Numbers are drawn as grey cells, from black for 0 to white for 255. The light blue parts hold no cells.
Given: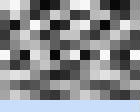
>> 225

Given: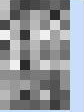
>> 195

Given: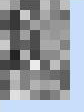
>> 190

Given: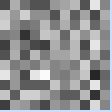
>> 72

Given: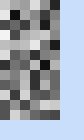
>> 202

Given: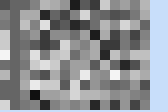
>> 80

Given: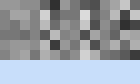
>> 152

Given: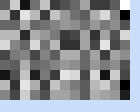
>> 93

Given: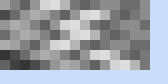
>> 161
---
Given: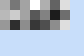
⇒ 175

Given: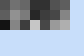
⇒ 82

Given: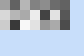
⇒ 161

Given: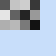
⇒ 87

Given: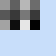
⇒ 152

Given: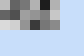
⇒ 190
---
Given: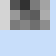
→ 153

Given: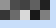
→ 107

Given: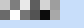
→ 254

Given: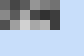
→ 91

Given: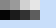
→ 27

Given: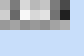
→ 105

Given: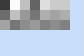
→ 192
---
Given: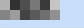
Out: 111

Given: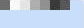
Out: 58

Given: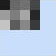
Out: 135

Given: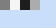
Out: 30

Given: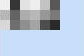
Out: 77

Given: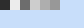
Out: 174

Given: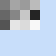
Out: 219

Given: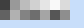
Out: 86

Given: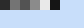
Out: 233

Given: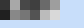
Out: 187
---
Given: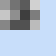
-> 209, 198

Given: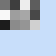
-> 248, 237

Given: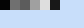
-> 222, 160

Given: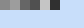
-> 197, 157

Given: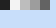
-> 243, 189

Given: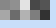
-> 227, 178

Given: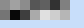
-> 224, 206

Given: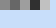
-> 193, 158

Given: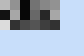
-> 220, 186
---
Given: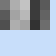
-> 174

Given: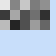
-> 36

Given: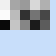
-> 197

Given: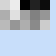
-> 150

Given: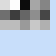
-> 188

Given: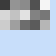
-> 159

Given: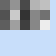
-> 159
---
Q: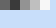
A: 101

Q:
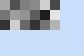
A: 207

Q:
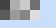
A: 112

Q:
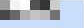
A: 104

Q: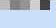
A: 187

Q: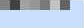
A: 162

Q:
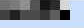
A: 75

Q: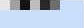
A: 160

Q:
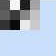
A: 193
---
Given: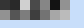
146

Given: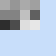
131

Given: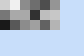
119

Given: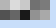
82

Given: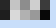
30

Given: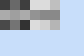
171

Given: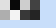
174

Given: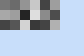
168

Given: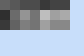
47

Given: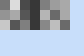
148
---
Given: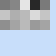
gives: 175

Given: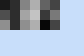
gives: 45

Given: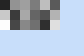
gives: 59

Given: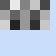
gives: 98

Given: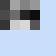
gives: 108

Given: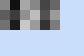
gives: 60

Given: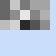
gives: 141

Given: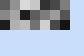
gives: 166

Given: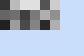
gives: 111
